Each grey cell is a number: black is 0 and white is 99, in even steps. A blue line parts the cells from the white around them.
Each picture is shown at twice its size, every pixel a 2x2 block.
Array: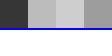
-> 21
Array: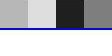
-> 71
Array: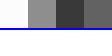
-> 98
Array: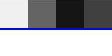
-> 93
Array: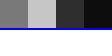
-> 47
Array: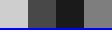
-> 80
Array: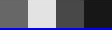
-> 40
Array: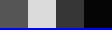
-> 33
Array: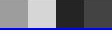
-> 61
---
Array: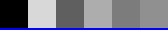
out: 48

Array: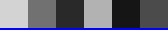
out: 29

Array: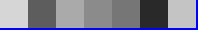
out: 46

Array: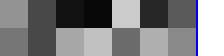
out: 15

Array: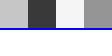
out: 77

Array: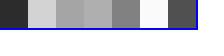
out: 50

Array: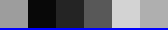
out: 34

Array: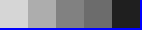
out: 50
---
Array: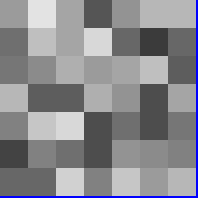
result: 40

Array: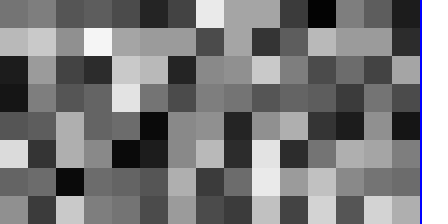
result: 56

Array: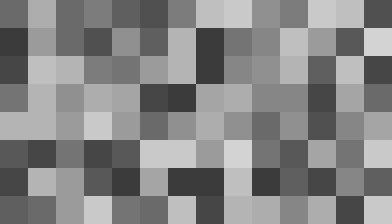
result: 37

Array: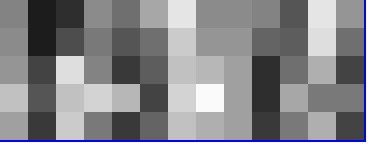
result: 62

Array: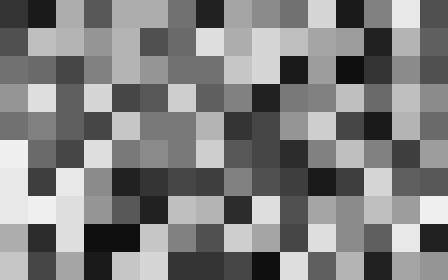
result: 77

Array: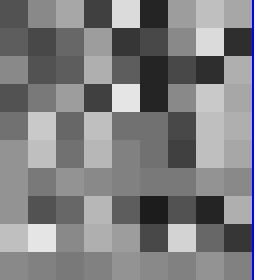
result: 53
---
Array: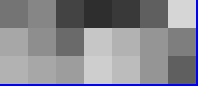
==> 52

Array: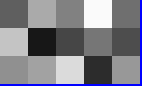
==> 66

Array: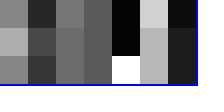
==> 15

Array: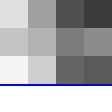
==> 62

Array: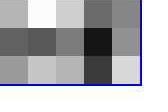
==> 98

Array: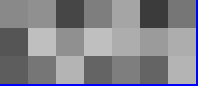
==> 56
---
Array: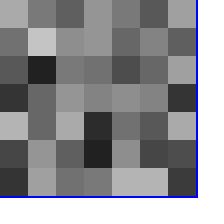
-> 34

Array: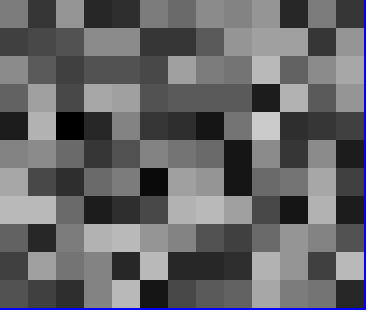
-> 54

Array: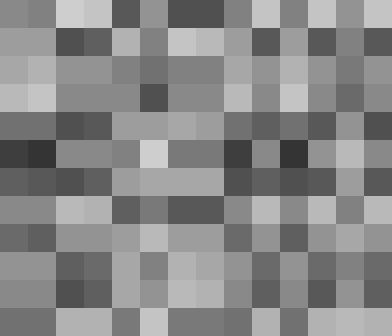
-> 65

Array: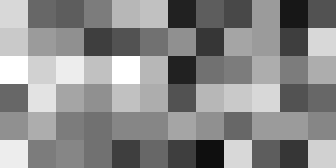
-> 99

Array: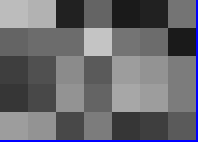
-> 24

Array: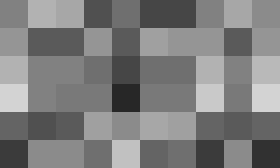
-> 69
